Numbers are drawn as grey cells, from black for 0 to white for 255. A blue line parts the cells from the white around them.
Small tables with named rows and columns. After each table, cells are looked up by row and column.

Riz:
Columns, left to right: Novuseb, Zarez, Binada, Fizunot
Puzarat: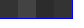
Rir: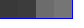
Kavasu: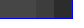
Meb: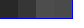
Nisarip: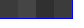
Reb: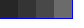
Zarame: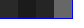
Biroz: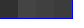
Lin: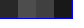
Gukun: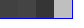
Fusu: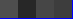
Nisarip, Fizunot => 59
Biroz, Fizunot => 60
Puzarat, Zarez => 67
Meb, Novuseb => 40
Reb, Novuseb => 38
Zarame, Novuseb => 41
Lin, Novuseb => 40
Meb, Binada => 77
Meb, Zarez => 54
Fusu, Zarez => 39
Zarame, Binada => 37
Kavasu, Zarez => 70
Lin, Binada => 64
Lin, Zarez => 77
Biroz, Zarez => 68
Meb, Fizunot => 74
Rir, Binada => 108
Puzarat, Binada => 44
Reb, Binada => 72

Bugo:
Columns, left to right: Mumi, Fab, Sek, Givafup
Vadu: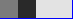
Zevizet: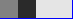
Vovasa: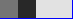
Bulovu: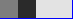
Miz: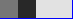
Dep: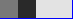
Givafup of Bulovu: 227
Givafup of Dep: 227
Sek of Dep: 227
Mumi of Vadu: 123
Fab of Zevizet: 42
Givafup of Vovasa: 226
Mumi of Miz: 118
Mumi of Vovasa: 116
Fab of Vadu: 41
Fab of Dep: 41
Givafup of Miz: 226

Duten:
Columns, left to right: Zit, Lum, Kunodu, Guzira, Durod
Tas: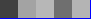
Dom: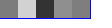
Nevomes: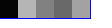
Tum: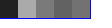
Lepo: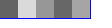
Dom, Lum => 210
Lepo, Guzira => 103
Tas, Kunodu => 183
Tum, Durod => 114
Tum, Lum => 170
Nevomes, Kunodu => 129
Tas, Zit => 64
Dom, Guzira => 143
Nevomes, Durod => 162
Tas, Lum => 163
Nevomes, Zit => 4
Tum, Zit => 33
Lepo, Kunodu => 151
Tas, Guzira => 111
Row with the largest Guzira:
Dom

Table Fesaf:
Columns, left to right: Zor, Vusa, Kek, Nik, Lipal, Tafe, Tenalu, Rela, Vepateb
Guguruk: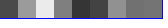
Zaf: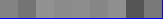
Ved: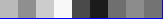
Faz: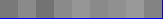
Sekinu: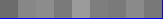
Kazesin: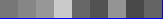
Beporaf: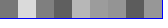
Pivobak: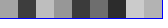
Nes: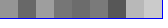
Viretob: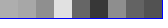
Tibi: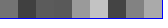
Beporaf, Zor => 119
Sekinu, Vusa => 135
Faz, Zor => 121
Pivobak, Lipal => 59
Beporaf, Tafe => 156
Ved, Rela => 140
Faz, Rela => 153
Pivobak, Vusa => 61
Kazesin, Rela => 73
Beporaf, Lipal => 183
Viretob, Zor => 174
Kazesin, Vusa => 134
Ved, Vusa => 143
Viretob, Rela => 99
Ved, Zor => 186

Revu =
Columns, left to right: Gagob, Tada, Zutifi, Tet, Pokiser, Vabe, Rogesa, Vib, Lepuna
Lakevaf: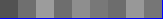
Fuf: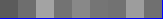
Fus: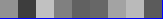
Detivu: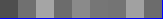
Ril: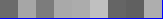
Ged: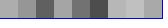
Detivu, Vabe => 118
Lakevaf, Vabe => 120
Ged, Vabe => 77
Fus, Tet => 128
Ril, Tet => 169
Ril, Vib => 96
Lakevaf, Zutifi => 156
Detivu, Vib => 161
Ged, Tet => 165
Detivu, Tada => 112

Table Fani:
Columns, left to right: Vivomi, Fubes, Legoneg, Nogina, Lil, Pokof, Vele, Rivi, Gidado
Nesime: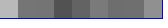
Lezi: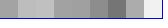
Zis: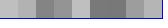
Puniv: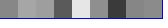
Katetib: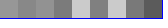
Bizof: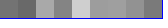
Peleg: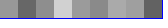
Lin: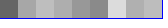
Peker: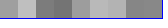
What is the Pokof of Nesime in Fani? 122
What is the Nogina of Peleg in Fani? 209
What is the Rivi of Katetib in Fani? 121
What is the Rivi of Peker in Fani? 134
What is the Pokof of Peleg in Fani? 138
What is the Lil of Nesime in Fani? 99
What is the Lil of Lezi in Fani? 160
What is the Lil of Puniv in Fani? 230
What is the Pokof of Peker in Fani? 185
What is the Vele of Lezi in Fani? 117
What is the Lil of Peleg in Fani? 155
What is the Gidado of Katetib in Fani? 91
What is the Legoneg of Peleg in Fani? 142
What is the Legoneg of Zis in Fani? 132
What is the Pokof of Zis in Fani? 121
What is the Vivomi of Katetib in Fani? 151
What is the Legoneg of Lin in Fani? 190
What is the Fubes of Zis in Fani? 178
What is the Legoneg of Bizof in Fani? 169
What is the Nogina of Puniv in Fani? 90

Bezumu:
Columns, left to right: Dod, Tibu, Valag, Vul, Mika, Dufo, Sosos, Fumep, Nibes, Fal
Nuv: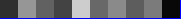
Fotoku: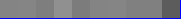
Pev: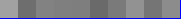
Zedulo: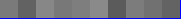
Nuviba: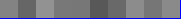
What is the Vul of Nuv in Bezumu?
67
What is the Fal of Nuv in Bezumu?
8
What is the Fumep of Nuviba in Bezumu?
140
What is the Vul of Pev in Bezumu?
127
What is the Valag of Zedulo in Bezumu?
135
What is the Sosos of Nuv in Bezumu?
138
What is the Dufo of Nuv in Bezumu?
104
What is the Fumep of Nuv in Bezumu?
93
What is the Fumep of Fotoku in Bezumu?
128
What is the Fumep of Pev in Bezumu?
146
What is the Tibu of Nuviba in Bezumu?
102
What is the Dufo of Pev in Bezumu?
106
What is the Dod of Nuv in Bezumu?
47
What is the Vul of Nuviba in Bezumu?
120
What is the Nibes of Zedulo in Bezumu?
113
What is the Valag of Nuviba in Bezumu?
146
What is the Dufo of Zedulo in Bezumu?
138
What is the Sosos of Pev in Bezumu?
122
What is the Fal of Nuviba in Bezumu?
138
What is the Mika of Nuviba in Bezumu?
119

